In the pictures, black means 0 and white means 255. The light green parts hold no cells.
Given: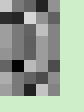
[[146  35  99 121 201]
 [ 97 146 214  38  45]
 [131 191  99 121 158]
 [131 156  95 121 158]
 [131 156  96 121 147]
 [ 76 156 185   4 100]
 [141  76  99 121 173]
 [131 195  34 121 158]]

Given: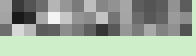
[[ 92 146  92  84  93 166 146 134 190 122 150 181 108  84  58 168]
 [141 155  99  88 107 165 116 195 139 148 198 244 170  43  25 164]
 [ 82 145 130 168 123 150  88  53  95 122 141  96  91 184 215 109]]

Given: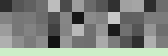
[[108  45 165 161  48  85 106 157  74 189 111  96  86  45]
 [123 124  97  96 201 131 139  22 134  79 108 121 119 131]
 [110 149  84 113  27 149 112 184 132  65 118 131 119 156]
 [124 175  47  83 124 170 111 113 152  18 140 123 142 175]]

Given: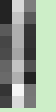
[[125 216  35]
 [ 90 195  35]
 [ 52 174  90]
 [ 51 174  70]
 [ 47 164  75]
 [ 82 195 101]
 [ 35 175 106]
 [118 245  52]
 [120 217  67]]

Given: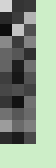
[[ 56  52 212]
 [179  60  41]
 [ 79 196  13]
 [131  59 137]
 [ 47  86 101]
 [111  30 100]
 [ 82  23  62]
 [ 65  79  71]
 [113  18  53]
 [106  87 113]
 [126 106 156]
 [ 73  27  43]]

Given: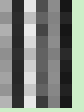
[[ 22 140  79 230  40 169]
 [ 38 131  99 191  45 145]
 [ 22 135  69 233  42 176]
 [ 27 141  93 216  40 157]
 [ 42 127  98 185  47 143]
 [ 31 139  97 207  41 152]
 [ 24 142  87 224  39 163]
 [ 34 135  99 199  43 148]
 [ 24 128  59 232  45 180]]
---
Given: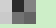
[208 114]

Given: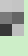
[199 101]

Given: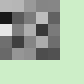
[184  91 175 172  81]

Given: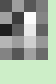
[ 78  59 231 151]

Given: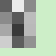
[ 95  89 185]

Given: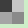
[ 61 138]

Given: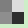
[126  46]

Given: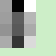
[162  94 170]

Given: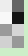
[237  20]
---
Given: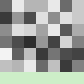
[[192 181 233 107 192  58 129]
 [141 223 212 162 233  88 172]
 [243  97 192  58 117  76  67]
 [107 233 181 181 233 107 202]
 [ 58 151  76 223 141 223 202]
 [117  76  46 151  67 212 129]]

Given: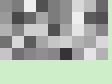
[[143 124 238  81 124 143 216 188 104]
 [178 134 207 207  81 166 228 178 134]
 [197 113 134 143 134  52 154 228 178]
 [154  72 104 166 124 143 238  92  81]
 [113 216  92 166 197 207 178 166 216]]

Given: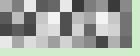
[[177 125 232  91 103 232  58 125 148  58 137]
 [232 167 220 199 158 210 158 137  70 177 103]
 [ 91 188  80 199 243  80 188 167 243 199 115]
 [ 70  91  70 210 220  80 210 103 220 210 115]]

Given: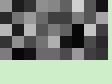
[[184  29 184  86 124  97   7 196  63]
 [ 41 115 153 106  63  63 124  86 165]
 [ 52 143  75 115 175  19   7  75  41]
 [153  29  52 143 134  97 207  86  19]
 [124   7  19 106 106  75 153  63  52]]

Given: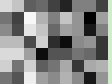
[[116  65 247 178 128 196 148   2 159]
 [116  84 238 159 138 178 138  24 148]
 [138  74 228 196 105 159 148  24 128]
 [208 116 208  94 116 169  54 169 178]
 [218 218 159  12  84  84 116 105  54]
 [218 196  94 105  65  35 128 128  65]
 [187 187  74 208  45  12 138 148  54]]

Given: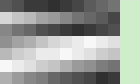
[[247 235 224 205 196 175 154 144 125 115]
 [185 205 214 235 235 247 235 224 205 196]
 [214 196 185 163 154 135 115 103  91  70]
 [144 163 175 196 214 224 235 247 235 224]
 [175 154 135 125 103  91  80  70  48  58]
 [135 115 103  80  70  58  48  58  70  80]
 [ 91  80  58  58  48  58  70  91 103 115]]

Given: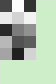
[[234 211 243]
 [164  32 211]
 [ 41 124 145]
 [184  82  93]
 [ 70 252  50]]

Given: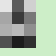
[[229  92 208]
 [175 186 143]
 [166  58 120]
 [ 80  29  48]]
